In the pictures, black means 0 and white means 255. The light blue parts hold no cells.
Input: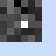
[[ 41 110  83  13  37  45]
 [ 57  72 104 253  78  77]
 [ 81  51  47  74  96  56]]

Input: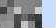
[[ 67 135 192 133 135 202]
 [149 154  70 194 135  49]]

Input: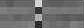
[[127 120 121 121 115  55 125 121 118 121 117 120]
 [118 118 121 124 132  44 117 107 112 107 129 118]]

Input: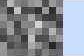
[[121  57 194  71  79  51 152  47 158]
 [126 150  68 136 131 209 132 122  64]
 [ 70 100 114  57 192  78  80 132 153]
 [150 117 111 105 137  92 129 105 102]]

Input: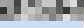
[[ 51 154  81 188 200 181 119 138  93  55 143 139]]

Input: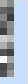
[[100  85]
 [ 98 142]
 [206 188]
 [ 84  66]
 [ 72 119]]
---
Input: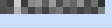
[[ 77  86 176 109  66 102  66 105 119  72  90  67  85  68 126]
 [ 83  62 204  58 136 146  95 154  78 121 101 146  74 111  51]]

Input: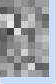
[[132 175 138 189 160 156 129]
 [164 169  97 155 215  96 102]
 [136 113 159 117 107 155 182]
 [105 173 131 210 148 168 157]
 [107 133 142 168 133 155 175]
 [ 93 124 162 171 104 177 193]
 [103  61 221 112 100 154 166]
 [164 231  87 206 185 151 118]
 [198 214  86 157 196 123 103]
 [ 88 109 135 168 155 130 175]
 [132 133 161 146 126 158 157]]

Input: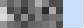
[[147 112 100  72 102 107 116 131  78]
 [218 182  73 143  73 130  98 116 111]
 [209  76  97  56 111 126  43 171  67]
 [142  98 124  78 112 176 130  78  83]]

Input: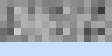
[[119 136 139 127 165 143 176 158 157 135 134 173 102 144 175 147]
 [109  92 203 150 153 165 177 141 104 182 132 155  76 117  79 165]
 [140 115 141 176 169 182 164 177 143 155 142 171 125 163 166 140]
 [158 110 163 175 150 175 173 134 137 139 147 166 170 120 138 160]
 [151 102 185 165 112 163 133 112  93 178 143 121 146 104  59 158]
 [152 138 148 147 127 148 127 127 131 152 140 134 159 125 112 147]]

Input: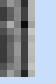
[[100 158 126  35 176]
 [ 82 123 140  69 195]
 [ 59  97 141  63 182]
 [ 58 102 150  63 186]
 [ 60 103 150  63 188]
 [ 60  93 131  66 178]
 [ 77 118 144  70 197]
 [103 173 125  11 160]
 [ 59  94 134  64 179]
 [ 60  96 137  64 181]
 [ 97 151 128  45 181]]

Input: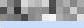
[[136 124 113  75 137 151 236 243 173 155 146 223]
 [ 79 150  50 177 141 146 141  73 165 141 205 147]
 [180 131  92 217 194 182 212  80 153 174 136 169]]

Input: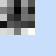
[[218 210 121 223 251]
 [ 17  88  74  62  51]
 [199  61  39 114 107]
 [127  99   3 109  28]
 [205 136  28 157  86]]

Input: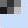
[[ 23  86 192]
 [106  49 125]]
